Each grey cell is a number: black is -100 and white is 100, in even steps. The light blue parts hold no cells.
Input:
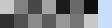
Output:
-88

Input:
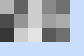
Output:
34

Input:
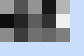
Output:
88

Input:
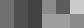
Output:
60

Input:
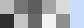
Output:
71

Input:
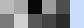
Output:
-39

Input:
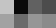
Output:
-40

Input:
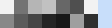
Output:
90

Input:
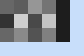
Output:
-77
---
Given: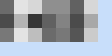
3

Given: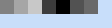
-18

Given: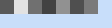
-12

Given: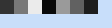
-24

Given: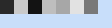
31

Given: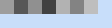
13

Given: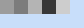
22

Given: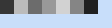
4
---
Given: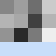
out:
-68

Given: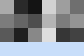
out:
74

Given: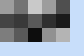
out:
-90

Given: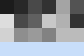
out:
2

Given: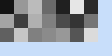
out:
19

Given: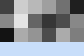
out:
-40

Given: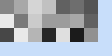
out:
75

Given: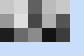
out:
9
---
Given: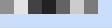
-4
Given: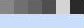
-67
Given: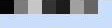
-21
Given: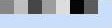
-29
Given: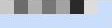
73
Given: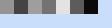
-92
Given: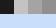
13
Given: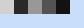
-86
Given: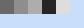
73
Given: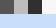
94
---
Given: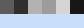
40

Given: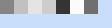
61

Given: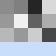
44

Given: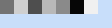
44

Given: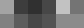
-44

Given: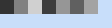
-52

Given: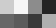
-19

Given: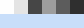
-45

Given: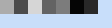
-22

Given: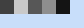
58
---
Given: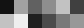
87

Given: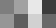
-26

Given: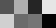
-16

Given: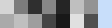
50

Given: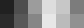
-31

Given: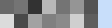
-43

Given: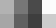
-25
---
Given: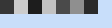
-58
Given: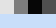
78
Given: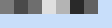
-4
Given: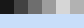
-82
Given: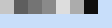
55
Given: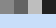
6
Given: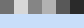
-12
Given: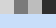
67
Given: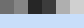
-14
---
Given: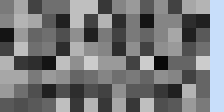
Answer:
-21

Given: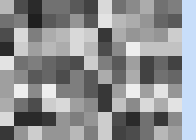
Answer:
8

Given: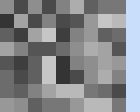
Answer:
-42

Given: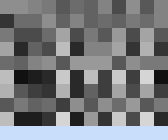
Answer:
-5

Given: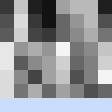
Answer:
91

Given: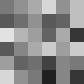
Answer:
-5
